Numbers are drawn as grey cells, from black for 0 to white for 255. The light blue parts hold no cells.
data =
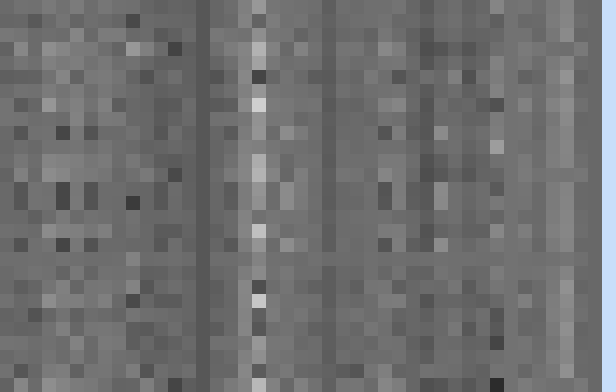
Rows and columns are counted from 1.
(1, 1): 106
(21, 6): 102
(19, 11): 107
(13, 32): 88
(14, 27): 111
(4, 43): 104
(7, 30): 103
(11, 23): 108
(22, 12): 91
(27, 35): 97
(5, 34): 96
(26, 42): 106
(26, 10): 109
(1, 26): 107
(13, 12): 103
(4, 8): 110
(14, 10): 103
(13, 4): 140
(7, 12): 96
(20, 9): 112
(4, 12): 107
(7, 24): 94
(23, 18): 131
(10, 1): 105
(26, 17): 106
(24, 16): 92
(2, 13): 103
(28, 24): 96
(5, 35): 101
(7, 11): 101
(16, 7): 113
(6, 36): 124
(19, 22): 108
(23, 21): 112
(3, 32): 104
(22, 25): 107
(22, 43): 104
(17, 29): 123
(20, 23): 109

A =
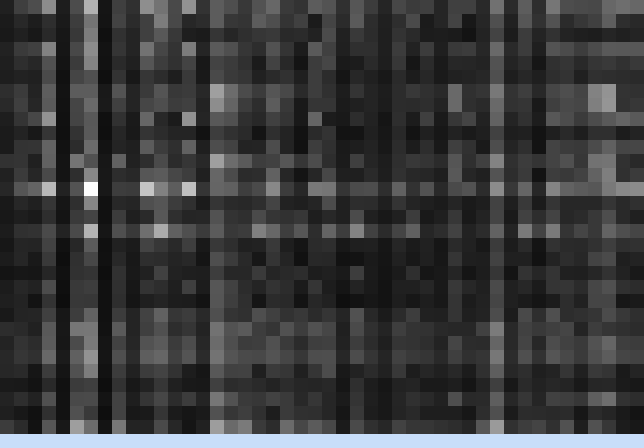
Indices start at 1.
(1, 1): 32
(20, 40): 52
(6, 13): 30
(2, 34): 24
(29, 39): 37
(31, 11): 36
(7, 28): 29
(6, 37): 30
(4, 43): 75
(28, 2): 25
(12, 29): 47
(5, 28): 30
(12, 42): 55
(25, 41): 65
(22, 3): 19
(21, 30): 32
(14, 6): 83
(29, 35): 42
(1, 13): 73
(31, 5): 24
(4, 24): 64
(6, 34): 35
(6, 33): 33
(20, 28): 20
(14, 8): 24
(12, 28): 29
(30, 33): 30
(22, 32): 24
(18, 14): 62
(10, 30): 19
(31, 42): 30
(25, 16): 107
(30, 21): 58
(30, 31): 30
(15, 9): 40
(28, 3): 19
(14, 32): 41
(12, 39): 52
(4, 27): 47
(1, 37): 43

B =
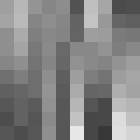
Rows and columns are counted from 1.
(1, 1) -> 159
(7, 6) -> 170
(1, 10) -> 78
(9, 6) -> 194
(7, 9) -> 174
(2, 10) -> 95
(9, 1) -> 77
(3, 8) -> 156
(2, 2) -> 186
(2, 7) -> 195
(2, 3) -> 133
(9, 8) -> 72
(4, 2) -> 164
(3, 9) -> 123
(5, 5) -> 103
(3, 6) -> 100
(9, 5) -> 87
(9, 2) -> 98
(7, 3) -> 110
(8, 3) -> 91
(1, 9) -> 75
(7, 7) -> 101
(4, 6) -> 136
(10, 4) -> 143
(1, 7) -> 191
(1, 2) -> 183
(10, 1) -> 86
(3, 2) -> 171
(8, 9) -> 189
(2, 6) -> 99
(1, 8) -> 166
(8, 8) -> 72
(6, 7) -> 126

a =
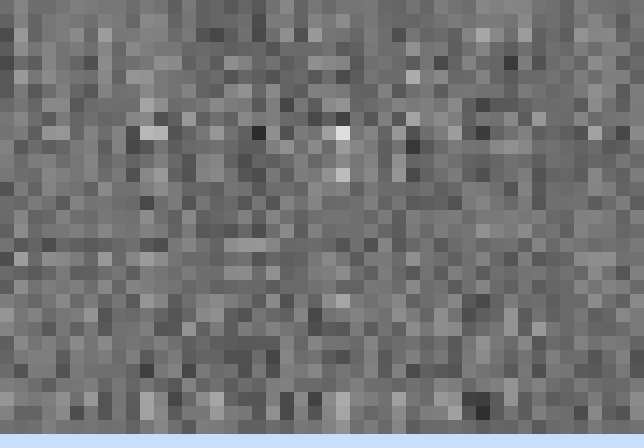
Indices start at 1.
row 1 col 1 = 110
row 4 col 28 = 109
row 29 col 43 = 123
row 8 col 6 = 88
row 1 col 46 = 115
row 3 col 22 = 81
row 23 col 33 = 114
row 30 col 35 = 47
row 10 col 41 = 95
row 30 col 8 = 85
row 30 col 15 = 119
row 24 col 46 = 122
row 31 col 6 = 113
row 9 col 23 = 73
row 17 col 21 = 138
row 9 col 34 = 97
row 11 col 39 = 110
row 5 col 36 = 101
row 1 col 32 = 125
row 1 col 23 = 118
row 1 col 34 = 110
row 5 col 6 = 101
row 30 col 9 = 118
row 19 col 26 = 91
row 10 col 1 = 115
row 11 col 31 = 88
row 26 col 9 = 107
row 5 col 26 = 88
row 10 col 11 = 184
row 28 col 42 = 121
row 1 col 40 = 112
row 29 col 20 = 126
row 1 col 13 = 95
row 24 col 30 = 139
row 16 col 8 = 119
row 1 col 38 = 131
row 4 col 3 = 117
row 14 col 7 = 98
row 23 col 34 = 78
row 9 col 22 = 102
